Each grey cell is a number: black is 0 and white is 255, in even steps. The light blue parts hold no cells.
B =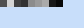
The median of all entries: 80
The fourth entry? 50
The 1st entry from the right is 8

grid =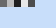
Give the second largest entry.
190
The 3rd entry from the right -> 31
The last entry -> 76

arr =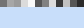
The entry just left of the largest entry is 219
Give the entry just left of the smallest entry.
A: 86

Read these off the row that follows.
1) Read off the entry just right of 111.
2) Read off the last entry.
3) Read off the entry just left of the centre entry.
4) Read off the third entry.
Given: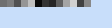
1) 124
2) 136
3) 10
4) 81

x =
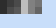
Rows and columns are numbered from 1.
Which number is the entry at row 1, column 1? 45
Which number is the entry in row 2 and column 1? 45
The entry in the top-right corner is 116
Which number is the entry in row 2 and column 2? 74

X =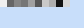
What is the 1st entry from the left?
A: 240
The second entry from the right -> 18
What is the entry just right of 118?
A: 160

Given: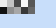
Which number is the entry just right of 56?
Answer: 103
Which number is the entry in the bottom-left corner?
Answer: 16
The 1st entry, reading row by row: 236

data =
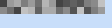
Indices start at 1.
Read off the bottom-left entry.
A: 138
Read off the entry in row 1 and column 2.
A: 154
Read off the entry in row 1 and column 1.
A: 68
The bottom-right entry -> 154
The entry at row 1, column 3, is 169

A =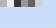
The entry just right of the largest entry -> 55
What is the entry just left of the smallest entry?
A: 237

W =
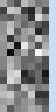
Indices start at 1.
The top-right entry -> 132
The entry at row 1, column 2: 120
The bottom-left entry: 172
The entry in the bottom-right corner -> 104
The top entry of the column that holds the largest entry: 120
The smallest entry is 10
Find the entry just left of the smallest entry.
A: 145
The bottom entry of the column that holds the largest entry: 157
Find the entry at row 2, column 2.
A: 202
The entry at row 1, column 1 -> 172
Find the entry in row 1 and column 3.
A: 79
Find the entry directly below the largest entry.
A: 120
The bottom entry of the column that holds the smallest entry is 91
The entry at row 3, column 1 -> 104
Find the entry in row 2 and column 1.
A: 64
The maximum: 248
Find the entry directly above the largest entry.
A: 79
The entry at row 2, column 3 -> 186
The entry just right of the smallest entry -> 120
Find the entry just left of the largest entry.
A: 104

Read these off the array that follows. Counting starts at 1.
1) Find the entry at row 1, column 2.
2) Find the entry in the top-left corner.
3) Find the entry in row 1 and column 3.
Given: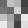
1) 192
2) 106
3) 177

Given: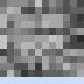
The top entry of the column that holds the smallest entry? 69
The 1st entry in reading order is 113
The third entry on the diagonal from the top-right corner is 127
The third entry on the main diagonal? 152
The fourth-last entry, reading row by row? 97
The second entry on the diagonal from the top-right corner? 97
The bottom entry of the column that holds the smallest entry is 166
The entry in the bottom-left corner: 97
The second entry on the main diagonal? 181
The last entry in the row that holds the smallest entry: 40
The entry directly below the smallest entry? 69
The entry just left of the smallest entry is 69
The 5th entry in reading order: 113
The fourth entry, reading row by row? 140
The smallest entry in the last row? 56
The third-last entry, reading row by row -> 113
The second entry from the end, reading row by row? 127

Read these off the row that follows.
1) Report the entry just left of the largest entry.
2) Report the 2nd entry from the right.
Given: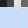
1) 73
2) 225

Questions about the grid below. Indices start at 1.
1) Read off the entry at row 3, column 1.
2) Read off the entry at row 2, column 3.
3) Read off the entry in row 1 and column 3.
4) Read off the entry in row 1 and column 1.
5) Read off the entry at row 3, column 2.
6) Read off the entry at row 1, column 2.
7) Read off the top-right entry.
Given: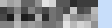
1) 73
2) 131
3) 172
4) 184
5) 28
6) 159
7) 60

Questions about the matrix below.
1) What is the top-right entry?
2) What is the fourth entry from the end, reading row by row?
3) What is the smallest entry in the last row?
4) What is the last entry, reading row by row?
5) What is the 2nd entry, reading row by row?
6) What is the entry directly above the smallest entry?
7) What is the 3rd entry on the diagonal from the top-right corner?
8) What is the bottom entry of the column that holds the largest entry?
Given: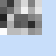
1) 215
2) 187
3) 145
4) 159
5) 56
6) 85
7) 97
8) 252

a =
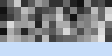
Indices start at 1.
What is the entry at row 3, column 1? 34
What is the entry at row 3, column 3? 103
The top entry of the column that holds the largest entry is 78
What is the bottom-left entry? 128
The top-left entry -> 62
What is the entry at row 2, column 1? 18
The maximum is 229
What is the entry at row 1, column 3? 202
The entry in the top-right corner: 34
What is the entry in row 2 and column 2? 78
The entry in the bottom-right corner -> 62
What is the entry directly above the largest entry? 216
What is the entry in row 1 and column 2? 116

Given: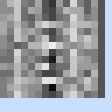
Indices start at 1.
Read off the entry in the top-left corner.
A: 141
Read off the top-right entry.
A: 84
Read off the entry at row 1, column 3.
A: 198
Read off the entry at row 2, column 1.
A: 141
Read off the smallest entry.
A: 11
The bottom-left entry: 126
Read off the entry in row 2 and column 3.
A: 198
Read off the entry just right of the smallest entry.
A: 141
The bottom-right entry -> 84
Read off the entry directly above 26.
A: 69
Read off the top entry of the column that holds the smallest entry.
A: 54
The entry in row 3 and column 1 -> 155
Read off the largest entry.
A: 238
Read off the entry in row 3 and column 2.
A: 167
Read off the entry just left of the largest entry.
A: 213
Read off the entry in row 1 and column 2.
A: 182

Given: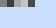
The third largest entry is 128
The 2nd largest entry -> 170
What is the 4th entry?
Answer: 196

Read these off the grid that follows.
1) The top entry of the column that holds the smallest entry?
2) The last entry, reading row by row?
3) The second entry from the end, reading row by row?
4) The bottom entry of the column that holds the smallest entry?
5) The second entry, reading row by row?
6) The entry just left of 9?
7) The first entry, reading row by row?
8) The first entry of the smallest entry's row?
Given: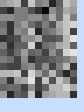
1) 141
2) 50
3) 183
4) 156
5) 169
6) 50
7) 156
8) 66
